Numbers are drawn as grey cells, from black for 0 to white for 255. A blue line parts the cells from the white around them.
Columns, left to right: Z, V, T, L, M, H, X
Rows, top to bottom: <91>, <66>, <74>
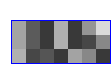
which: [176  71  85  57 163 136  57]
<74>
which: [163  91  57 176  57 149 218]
<91>
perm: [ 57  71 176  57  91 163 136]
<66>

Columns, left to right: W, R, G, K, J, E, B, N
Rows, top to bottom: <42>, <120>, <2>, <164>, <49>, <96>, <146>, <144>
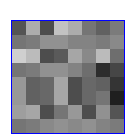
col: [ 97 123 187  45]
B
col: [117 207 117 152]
W
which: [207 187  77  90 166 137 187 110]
<2>
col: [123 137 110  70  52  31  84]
N
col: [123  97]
R
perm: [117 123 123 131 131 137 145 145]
<120>
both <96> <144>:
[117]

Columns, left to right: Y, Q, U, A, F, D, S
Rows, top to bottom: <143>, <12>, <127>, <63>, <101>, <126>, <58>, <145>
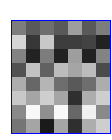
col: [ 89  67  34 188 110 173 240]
D
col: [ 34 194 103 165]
Q
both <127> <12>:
[34]
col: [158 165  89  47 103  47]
F

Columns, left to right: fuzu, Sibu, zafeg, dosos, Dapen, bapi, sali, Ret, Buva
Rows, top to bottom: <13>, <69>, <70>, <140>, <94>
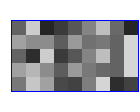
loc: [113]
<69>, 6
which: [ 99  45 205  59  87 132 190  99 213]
<70>
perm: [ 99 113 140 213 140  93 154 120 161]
<69>

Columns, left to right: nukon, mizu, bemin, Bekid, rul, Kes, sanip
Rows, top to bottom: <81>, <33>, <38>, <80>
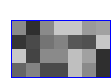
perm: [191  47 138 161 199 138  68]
<38>
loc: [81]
<33>, 6
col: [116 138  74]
bemin
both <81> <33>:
[199]
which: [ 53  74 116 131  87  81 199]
<33>
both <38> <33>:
[199]
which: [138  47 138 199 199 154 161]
<81>

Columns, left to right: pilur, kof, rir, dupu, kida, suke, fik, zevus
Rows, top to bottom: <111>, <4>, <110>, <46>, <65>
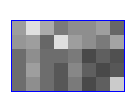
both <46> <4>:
[158]
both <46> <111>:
[158]
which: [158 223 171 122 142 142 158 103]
<111>
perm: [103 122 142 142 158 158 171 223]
<111>
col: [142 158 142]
kof
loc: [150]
<4>, 1

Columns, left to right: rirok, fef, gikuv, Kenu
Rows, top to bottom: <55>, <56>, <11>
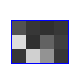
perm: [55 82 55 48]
<55>
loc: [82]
<55>, 1
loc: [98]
<56>, 3
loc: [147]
<11>, 3
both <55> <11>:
[55]
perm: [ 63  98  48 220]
<56>

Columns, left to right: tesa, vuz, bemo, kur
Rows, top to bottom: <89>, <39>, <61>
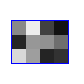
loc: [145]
<39>, 3
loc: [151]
<39>, 2
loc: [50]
<61>, 4

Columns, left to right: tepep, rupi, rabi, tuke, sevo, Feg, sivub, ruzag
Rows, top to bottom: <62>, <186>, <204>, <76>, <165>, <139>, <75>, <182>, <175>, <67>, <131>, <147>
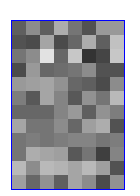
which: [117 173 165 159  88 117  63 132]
<67>
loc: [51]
<204>, 6
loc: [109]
<76>, 4
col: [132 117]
Feg
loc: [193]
<186>, 8
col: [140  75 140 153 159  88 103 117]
rupi
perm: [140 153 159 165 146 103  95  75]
<165>

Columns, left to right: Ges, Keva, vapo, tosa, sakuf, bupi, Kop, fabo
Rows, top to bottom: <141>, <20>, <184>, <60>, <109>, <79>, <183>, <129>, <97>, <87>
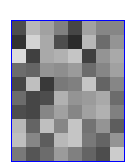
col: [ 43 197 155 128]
sakuf
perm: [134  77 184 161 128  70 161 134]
<141>
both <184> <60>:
[148]
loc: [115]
<129>, 6
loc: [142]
<60>, 4
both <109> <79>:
[70]
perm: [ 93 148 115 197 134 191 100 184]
<129>

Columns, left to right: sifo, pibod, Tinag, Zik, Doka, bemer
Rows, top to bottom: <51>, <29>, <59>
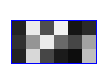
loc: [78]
<51>, 3
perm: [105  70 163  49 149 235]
<29>
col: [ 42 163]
bemer
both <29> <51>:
[235]
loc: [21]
<51>, 5
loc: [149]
<29>, 2

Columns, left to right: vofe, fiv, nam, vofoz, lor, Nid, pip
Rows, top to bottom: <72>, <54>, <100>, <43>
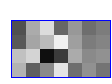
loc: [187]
<54>, 3
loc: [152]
<72>, 5
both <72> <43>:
[110]
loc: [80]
<72>, 1

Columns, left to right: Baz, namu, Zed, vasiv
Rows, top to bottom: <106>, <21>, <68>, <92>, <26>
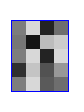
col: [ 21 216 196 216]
namu
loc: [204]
<21>, 4
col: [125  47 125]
Baz
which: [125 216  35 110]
<106>

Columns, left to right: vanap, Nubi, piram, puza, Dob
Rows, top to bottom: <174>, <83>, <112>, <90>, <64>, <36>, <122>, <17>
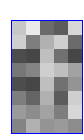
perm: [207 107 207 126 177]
<83>
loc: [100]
<36>, 2
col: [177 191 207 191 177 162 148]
piram

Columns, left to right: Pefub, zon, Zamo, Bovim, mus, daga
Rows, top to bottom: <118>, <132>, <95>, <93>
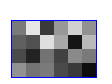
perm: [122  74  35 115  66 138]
<95>
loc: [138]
<95>, 5
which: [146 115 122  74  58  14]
<93>
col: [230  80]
zon
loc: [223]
<132>, 3
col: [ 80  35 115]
zon

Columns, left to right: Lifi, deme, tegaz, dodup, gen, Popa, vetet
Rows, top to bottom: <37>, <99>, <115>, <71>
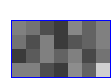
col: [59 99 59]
dodup
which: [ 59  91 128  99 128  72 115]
<115>
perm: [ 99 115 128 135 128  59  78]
<37>
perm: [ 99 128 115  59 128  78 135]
<37>
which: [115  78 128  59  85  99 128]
<99>

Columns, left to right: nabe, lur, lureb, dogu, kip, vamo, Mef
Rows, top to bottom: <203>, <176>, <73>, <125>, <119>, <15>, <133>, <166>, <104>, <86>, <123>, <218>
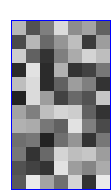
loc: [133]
<123>, 6
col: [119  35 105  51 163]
lureb
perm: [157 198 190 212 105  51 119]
<86>
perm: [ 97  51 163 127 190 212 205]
<133>
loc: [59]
<176>, 6

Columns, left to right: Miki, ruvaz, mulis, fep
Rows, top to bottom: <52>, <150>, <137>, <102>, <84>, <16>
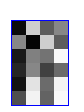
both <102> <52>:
[135]
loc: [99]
<16>, 3
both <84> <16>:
[243]
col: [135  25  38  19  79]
Miki
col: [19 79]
Miki
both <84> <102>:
[107]
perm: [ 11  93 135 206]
<52>

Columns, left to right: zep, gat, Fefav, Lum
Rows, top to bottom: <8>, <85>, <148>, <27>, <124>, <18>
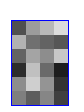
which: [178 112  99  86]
<85>
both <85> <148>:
[99]
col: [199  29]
Lum

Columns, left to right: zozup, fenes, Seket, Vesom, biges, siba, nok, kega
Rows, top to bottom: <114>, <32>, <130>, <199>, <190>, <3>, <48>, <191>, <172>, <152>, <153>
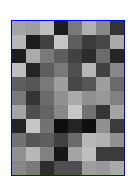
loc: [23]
<152>, 4
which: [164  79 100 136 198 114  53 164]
<48>
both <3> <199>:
[121]
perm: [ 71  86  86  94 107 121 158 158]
<190>

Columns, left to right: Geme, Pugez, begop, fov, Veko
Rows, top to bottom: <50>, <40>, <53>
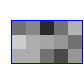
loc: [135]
<50>, 2
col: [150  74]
fov
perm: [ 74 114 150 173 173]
<53>
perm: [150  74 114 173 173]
<53>
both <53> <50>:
[114]
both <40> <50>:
[114]

